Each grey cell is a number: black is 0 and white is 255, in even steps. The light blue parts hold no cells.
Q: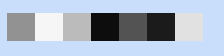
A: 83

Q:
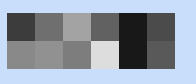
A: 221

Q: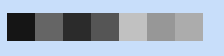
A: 193

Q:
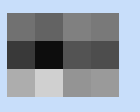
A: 208

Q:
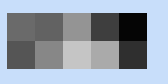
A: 197

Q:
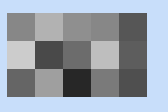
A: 39

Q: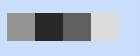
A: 41
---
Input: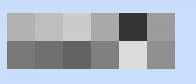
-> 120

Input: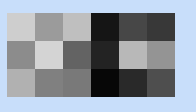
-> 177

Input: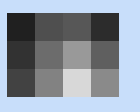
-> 66

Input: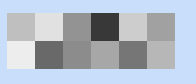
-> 237

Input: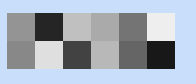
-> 136

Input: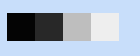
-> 4

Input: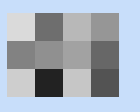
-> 206

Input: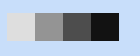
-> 222

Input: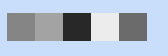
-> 133

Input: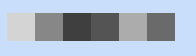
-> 212
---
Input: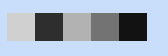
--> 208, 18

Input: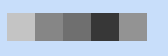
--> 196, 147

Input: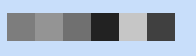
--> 125, 64

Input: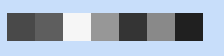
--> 73, 32

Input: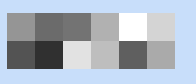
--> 149, 170

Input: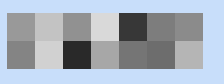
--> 153, 181

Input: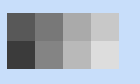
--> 88, 221

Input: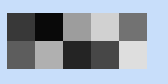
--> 56, 222
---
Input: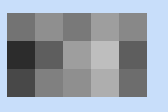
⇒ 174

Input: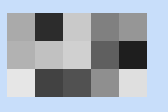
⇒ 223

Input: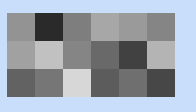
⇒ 193

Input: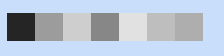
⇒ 206

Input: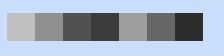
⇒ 158

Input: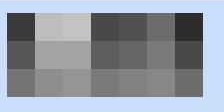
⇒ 189
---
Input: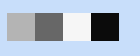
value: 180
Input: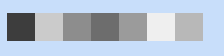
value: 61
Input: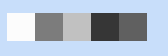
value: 252
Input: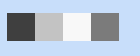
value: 63
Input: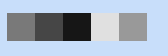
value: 121
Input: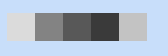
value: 219
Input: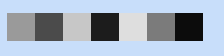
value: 154
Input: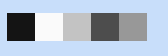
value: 20
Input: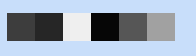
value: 61
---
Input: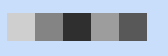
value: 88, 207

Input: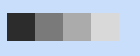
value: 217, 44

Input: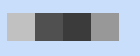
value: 152, 193

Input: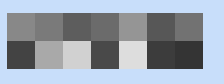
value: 114, 67

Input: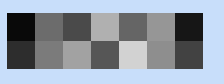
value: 22, 45

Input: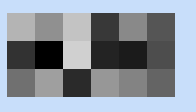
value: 85, 112

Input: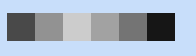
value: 22, 73
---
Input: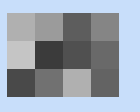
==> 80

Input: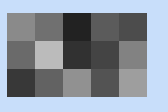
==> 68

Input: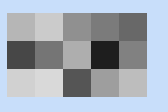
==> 30

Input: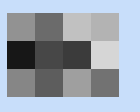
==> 59

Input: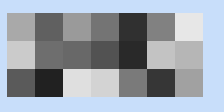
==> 195

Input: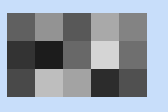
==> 213

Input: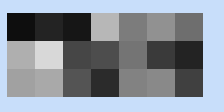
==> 58
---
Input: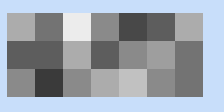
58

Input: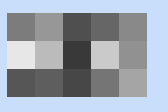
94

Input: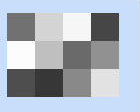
55

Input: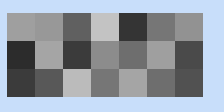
88

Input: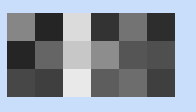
63

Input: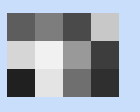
228

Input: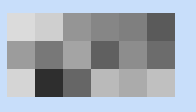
46

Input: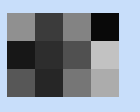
38

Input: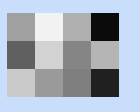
154

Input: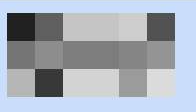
56
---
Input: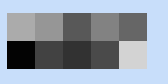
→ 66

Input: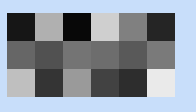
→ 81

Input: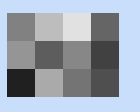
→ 93

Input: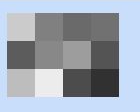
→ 136

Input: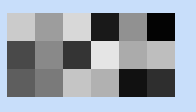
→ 137

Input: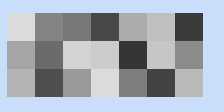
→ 107

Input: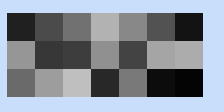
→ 55

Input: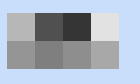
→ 127

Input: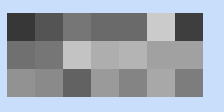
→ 118
